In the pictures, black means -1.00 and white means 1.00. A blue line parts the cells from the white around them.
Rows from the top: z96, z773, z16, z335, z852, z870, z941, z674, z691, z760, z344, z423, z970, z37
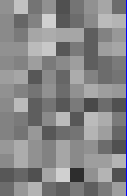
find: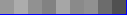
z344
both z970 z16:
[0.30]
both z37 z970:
[0.41]
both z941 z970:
[0.14]
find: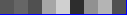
z970
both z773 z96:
[-0.15]

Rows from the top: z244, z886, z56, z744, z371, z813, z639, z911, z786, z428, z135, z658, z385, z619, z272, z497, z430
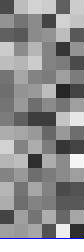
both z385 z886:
[0.09]
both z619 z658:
[0.42]
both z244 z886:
[0.65]
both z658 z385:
[0.09]

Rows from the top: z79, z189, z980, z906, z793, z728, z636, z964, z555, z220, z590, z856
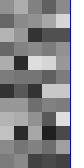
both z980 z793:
[0.19]
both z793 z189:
[0.68]
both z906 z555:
[0.14]
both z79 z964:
[0.02]

